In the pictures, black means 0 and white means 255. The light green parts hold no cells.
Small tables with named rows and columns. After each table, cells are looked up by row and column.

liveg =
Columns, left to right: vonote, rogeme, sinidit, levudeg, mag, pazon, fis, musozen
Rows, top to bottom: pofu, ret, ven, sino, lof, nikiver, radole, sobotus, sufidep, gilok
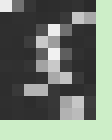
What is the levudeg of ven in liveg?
80
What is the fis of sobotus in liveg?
46
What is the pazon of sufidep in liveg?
165
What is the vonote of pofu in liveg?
236
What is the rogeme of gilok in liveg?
48
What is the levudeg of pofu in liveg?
44
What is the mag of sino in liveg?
157
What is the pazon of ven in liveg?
112
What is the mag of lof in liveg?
241
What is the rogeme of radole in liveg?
47
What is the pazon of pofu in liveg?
47
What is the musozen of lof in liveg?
45
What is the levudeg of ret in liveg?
46
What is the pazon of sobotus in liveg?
46
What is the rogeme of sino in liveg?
46
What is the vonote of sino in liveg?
47
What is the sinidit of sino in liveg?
61
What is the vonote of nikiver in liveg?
49
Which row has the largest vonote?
pofu

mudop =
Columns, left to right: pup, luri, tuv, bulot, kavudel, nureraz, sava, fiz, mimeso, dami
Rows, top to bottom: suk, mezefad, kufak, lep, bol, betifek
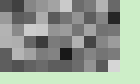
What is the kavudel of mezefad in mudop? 90
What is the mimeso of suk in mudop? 179
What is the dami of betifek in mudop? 214
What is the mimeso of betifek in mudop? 90
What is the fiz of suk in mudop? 123
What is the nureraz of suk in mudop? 202
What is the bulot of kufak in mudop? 200
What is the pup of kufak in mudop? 179
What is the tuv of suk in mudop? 134
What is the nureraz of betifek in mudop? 92
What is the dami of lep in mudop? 156
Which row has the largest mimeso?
suk

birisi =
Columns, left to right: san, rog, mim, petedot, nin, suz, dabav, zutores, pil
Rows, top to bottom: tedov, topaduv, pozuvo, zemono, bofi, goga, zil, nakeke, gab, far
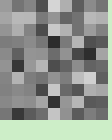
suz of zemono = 122
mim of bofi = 148
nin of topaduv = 148
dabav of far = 91
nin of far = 196
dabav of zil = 189
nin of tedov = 213
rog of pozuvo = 174
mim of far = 91
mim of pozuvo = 131
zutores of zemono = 80
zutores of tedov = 139
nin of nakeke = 199
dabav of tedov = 93
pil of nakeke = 166
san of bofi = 138
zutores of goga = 99
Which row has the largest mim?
topaduv

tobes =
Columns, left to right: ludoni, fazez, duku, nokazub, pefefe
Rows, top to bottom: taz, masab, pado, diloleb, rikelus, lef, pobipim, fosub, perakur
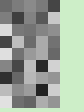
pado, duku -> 115
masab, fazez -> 63
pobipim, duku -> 184
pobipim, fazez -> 103
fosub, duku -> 156
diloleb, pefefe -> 114
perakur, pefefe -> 148
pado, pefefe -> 143
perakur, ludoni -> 225
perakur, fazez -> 111
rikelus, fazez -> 114
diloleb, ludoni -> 69
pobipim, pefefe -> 148
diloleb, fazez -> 189
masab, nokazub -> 88
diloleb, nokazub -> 170
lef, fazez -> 71

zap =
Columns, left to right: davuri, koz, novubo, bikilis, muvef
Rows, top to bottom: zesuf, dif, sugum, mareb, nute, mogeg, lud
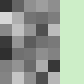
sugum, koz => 193
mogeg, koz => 147
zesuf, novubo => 144
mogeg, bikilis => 172
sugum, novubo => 149
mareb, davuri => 58
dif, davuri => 216
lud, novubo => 143
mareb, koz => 149
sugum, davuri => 136
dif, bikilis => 110
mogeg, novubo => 107
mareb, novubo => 92
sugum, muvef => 188
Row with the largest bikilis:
mogeg

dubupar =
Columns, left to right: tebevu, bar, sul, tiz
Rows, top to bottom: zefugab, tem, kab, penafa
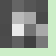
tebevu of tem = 76
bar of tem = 185
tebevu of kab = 74
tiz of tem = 73
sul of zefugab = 86
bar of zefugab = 101
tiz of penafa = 120
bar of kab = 233
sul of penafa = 64
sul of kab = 117
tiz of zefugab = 79
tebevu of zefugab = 76

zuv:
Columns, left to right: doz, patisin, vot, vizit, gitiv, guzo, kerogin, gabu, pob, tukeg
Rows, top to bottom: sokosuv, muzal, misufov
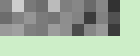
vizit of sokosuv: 110
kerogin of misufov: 75
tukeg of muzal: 81
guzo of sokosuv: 127
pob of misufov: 152
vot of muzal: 149
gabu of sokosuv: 106
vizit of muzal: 123
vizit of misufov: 122
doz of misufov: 153
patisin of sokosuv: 205
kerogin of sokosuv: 135
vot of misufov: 127
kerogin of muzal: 131
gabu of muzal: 60
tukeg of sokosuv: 50
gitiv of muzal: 117
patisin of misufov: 160

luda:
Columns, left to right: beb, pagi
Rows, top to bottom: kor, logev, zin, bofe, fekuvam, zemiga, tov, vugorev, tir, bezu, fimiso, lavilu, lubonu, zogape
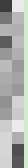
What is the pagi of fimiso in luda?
235
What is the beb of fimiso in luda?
204
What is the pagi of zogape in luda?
87
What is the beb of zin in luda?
179
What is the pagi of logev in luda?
185
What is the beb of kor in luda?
61

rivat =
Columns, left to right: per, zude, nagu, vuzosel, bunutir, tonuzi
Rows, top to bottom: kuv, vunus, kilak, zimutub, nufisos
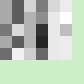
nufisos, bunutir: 233
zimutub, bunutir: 233
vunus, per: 169
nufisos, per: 109
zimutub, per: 169
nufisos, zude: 241

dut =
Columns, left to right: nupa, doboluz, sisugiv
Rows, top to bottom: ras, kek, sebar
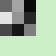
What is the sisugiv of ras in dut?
8
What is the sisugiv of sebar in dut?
127
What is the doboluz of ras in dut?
163
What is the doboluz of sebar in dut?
22
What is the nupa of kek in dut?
228
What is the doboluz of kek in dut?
148
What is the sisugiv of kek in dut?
38
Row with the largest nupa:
kek

